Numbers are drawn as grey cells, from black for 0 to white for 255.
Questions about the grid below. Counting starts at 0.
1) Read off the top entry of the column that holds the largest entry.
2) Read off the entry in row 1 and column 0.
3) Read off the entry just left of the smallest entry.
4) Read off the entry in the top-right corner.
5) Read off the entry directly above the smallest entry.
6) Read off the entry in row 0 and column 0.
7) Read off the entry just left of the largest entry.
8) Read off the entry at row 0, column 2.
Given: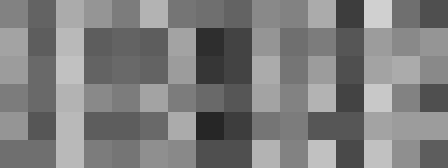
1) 208
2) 163
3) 171
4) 79
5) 105
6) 130
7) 61
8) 171

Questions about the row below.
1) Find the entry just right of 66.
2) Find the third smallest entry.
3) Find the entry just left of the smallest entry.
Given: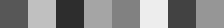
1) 150
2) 87
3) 192
